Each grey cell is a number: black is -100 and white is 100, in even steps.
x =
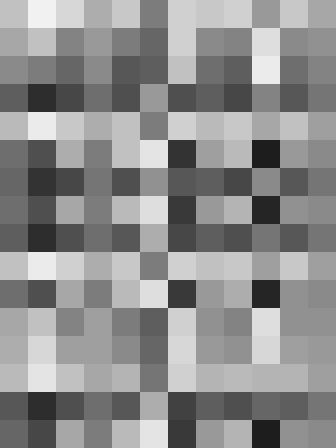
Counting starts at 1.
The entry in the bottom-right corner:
8
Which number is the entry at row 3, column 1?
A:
8
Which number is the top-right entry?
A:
31
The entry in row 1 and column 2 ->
89
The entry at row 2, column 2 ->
51
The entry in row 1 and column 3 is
69
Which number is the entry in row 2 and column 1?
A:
31
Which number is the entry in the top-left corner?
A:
51
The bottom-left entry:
-20

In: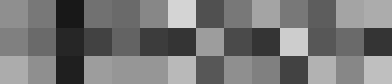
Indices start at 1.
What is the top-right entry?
35
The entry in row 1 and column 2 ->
-6
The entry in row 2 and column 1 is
0
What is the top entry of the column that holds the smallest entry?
-81
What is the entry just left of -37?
66
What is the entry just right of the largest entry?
-37
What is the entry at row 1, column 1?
12
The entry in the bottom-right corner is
50
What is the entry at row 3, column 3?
-76
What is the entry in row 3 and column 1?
35
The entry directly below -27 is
-32
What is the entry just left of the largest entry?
6
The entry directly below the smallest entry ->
-70

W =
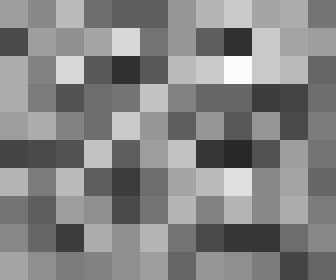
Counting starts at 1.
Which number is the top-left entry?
23
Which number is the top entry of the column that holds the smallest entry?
58
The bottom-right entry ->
-20
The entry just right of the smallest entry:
-36
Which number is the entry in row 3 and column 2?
2
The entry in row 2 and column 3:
12
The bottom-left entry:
29
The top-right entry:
-9
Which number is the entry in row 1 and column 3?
46
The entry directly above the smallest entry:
-31
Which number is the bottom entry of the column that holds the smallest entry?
12
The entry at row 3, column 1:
35
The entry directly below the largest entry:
-20
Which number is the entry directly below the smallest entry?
75
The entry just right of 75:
7
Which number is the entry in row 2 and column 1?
-41
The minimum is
-68

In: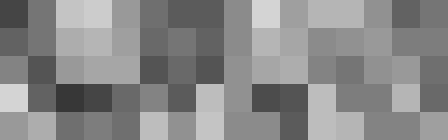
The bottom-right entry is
25
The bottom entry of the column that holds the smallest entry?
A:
-13
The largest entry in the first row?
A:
66
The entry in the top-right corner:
-8
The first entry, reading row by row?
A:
-46
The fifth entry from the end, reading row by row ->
48
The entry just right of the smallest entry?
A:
-46
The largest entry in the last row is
54
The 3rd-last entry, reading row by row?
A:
3
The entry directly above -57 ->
20
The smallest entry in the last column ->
-18
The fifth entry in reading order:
20
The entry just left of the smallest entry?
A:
-23
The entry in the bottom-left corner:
20
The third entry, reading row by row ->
54
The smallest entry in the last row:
-29

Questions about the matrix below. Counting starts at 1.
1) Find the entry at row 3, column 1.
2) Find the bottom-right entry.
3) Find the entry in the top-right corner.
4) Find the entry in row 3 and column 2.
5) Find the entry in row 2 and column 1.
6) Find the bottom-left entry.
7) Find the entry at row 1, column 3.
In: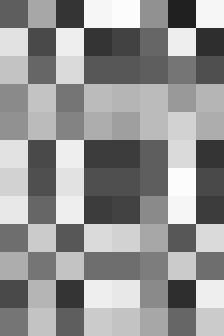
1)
53
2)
59
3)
93
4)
-20
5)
77
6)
-8
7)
-59

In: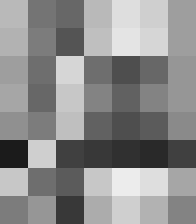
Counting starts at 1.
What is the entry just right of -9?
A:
-19
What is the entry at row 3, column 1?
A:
24
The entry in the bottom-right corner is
3
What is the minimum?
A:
-79
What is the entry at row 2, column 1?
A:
40
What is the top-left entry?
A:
45
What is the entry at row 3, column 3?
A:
68
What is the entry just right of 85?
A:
74
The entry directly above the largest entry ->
-62
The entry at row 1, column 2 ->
-9
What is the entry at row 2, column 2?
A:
-3
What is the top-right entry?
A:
24
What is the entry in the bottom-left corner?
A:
-3
